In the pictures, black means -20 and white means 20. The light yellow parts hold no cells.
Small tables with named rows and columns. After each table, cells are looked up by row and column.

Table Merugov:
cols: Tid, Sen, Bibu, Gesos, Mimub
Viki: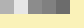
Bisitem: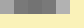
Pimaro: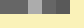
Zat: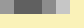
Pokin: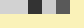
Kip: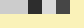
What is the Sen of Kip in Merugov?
12
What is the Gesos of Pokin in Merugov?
12
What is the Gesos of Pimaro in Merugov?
-4
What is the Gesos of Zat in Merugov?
2
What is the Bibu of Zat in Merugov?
-5
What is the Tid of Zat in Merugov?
4
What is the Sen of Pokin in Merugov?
13
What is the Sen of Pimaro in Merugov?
-4
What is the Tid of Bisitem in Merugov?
6
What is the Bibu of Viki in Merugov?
2
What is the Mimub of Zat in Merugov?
11
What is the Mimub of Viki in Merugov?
-3
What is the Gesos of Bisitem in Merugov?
-1
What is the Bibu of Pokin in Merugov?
-12
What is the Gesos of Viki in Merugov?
0
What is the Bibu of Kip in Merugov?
-13

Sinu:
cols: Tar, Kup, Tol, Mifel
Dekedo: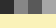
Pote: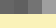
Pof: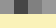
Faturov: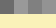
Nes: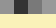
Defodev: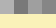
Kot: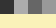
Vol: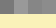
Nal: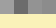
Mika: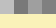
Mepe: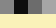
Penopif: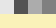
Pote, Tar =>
-4
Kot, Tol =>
-4
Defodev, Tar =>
8
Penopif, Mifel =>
0
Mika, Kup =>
-1
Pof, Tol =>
0
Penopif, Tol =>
7
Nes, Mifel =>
4
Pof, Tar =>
3
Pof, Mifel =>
4
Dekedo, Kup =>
1

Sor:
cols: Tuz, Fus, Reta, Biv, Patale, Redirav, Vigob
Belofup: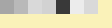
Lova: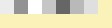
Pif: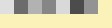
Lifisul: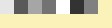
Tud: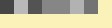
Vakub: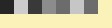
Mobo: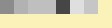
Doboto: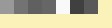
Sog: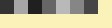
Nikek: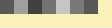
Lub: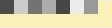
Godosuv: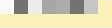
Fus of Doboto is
-2
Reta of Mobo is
10
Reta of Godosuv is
17
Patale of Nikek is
11
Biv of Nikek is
-2
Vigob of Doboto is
-6
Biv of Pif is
1
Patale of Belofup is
-11
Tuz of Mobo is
2
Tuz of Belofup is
6
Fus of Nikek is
5
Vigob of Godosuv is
11
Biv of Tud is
1
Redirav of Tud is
8

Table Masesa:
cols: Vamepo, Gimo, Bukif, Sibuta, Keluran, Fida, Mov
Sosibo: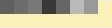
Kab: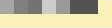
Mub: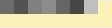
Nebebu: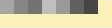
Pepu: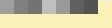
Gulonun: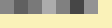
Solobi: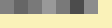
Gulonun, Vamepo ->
1
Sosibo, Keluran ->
-4
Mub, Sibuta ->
2
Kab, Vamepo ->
6
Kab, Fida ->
-7
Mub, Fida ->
-9
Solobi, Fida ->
-8
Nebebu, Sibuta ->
10
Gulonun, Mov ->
3
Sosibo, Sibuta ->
-11
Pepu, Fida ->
-5
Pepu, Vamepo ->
5
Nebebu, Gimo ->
1
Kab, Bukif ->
-2
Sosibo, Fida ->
9
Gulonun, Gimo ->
-5
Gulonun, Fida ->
-9
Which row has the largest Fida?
Sosibo

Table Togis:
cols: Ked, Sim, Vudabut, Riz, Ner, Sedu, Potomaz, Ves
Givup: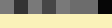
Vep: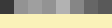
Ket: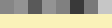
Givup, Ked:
-1
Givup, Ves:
-19
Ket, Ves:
11
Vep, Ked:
-11
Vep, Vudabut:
5
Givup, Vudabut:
-1
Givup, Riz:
-9
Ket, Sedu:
-11

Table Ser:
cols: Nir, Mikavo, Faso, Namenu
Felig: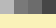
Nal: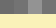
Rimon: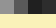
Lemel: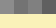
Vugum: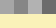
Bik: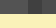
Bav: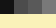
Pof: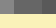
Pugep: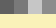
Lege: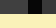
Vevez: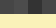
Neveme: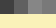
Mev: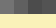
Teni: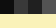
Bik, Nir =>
-7
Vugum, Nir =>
6
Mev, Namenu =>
-7
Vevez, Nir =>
-9
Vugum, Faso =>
8
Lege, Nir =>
-10
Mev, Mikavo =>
-5
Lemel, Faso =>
0
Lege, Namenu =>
-11
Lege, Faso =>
-19
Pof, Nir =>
1
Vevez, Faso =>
-12
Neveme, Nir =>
-10
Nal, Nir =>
-3
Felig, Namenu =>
-9
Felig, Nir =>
9
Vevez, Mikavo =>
-8
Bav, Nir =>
-17
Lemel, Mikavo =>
-2
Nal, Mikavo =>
-2

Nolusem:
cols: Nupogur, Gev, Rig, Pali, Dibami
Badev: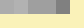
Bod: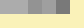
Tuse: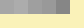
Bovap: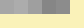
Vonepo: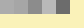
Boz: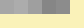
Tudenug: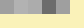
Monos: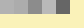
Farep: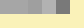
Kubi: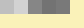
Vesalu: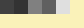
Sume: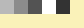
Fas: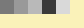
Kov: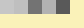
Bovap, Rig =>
5
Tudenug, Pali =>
-3
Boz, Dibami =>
2
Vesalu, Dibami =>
15
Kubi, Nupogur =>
10
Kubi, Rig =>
1
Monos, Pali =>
9
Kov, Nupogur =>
11
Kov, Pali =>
8
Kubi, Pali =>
-2
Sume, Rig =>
-7
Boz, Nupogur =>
6
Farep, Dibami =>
-1
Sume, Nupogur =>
9
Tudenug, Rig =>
7
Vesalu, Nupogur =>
-10
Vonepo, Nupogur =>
7
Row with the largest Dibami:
Vesalu

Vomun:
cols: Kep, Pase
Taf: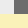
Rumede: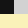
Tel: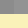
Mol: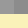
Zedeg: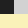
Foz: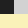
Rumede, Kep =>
-17
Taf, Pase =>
-3
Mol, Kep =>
4
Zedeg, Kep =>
-15
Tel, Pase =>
3
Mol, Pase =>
2
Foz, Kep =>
-15
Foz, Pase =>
13
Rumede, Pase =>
13
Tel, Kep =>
2
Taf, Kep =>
17
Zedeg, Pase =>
13

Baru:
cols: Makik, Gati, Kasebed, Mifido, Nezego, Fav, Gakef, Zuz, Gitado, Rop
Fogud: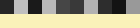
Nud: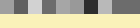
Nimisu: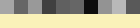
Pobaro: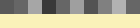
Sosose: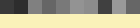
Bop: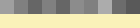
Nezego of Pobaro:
-4
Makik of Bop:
5
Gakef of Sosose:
2
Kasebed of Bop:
-4
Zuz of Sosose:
-10
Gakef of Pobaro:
-7
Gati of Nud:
-5
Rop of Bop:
-6
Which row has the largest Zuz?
Nud

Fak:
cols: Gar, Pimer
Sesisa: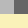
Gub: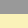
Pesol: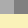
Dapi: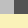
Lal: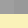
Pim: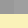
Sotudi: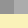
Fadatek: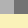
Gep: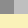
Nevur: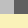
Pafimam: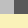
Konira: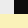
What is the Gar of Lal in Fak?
5
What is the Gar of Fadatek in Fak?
8
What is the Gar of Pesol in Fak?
7
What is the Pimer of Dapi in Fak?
-7
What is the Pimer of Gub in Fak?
4
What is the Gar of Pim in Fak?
4
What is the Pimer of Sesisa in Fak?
-4

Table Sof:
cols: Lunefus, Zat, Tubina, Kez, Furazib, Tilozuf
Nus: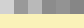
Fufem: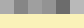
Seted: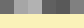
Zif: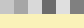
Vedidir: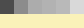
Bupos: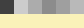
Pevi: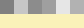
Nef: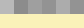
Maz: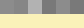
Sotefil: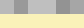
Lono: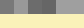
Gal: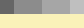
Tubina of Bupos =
7
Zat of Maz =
1
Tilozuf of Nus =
1
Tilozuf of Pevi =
8
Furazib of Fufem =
-3
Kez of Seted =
-5
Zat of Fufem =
1
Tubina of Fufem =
5
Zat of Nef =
2
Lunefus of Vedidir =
-8
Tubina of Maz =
8
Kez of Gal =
6
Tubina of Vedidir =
7
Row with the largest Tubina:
Zif

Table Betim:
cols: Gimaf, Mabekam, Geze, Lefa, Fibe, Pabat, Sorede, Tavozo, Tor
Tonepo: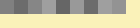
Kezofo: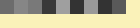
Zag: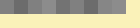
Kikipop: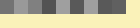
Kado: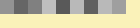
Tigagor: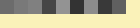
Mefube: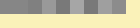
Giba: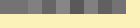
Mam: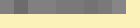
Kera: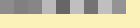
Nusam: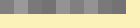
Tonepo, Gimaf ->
0
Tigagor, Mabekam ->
-1
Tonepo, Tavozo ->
5
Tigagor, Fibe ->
3
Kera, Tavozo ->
10
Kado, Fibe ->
-6
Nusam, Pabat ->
0
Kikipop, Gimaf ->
-2
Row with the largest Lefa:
Kado

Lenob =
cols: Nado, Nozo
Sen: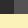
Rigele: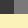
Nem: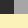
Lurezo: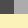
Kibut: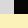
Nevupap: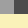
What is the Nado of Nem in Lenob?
-13
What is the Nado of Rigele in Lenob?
-11
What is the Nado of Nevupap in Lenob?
5
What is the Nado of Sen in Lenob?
-13
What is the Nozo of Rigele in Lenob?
-1
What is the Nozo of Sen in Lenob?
-7
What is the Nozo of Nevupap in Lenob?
-8
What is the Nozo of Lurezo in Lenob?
7
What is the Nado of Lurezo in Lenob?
-8
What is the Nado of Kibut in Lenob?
14
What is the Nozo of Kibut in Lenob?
-19

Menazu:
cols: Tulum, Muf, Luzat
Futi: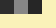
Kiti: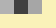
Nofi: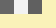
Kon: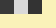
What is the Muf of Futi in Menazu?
1
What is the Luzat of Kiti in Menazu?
6
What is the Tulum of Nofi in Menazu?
-4
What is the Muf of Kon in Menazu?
14
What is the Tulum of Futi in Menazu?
-13
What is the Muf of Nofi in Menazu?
18

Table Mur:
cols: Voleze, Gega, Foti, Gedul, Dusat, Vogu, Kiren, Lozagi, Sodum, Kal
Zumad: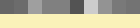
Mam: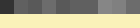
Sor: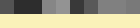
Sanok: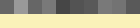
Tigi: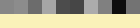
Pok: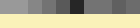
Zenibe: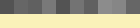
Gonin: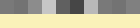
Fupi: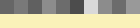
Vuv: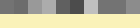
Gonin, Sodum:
-2
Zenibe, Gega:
-4
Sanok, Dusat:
-9
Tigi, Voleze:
1
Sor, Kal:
-1
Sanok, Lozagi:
-1
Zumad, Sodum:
-1
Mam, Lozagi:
1
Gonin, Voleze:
-1
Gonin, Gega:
-2
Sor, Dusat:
3
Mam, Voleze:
-12
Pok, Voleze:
4
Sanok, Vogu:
-7

